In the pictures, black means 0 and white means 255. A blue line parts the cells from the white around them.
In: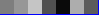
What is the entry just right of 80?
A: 10
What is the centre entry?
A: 80

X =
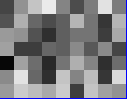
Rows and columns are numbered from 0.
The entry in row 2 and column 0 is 154
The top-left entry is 69
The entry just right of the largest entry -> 132
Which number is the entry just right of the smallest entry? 161
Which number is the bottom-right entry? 146
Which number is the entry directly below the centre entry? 116
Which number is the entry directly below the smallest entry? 138
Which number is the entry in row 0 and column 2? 196
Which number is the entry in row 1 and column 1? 175
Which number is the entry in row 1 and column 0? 82
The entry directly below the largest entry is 76
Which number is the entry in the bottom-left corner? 154
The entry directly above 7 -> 161
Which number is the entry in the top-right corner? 124
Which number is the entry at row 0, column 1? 146

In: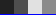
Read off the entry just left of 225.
78
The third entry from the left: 225
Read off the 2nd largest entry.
139

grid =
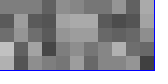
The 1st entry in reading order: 126
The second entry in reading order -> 126
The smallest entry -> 64
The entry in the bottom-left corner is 177
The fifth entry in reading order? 142
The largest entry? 193
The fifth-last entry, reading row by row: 104
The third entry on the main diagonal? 110
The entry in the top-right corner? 170
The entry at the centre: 157
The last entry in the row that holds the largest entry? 104
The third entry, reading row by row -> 126

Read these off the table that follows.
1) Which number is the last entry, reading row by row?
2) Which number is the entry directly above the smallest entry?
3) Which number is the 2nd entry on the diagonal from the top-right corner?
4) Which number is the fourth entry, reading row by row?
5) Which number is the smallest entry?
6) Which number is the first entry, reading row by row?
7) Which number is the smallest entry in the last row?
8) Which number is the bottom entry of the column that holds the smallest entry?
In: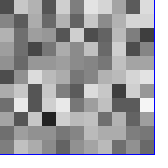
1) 105
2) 207
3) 213
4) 85
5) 35
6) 77
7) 99
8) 139

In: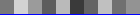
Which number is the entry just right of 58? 100
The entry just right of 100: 192
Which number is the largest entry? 211

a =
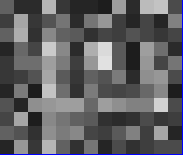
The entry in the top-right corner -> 75
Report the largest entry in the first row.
195
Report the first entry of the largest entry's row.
55
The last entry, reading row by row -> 75
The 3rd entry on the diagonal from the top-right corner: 69
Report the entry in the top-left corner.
97
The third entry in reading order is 43
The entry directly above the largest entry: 218
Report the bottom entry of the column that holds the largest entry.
37
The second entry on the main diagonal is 166
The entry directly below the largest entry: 83
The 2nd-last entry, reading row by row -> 75
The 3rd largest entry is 210
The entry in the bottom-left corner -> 37
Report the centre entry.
97
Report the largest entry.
225
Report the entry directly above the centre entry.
151
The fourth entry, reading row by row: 181
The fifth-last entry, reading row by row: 75
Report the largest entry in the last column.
129
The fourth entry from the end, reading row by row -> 49
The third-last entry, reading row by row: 62
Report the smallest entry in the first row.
29
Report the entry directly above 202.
136
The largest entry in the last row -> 181

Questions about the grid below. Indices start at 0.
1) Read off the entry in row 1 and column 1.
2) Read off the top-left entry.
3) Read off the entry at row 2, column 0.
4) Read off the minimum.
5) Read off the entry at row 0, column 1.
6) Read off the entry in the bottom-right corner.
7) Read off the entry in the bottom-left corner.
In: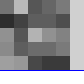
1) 66
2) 115
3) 145
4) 45
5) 185
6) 208
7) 159

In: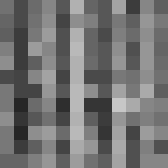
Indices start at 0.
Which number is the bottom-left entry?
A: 101
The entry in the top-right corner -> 95
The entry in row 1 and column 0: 101
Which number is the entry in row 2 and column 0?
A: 95
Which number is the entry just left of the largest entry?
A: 53
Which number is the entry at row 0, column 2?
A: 107
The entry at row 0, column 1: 74
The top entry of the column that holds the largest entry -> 163
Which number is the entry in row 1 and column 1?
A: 74
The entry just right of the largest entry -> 170
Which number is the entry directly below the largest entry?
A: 150
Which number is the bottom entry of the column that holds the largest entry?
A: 163
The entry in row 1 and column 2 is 113
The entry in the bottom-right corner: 134
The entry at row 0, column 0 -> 113
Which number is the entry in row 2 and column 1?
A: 60
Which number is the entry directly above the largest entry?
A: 163

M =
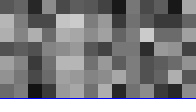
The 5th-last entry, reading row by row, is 113
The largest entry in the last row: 175
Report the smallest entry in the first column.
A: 81
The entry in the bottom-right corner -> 140
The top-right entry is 167
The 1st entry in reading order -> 87
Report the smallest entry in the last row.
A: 18
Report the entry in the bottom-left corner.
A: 107
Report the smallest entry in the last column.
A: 66
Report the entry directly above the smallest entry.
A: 73
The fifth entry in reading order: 73
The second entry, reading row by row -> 100
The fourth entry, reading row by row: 140
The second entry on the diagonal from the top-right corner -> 58
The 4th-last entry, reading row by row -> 140
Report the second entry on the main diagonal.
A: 125
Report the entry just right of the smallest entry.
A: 58
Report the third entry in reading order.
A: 39

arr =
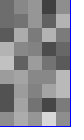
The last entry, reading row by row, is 142
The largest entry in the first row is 150
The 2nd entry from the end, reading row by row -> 216
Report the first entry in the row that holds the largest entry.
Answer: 142
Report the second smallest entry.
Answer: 70
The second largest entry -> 193
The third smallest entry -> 76
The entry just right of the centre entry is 115
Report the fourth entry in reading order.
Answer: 64
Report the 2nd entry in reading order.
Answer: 136
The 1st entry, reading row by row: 109
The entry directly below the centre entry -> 136
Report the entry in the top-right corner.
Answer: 142
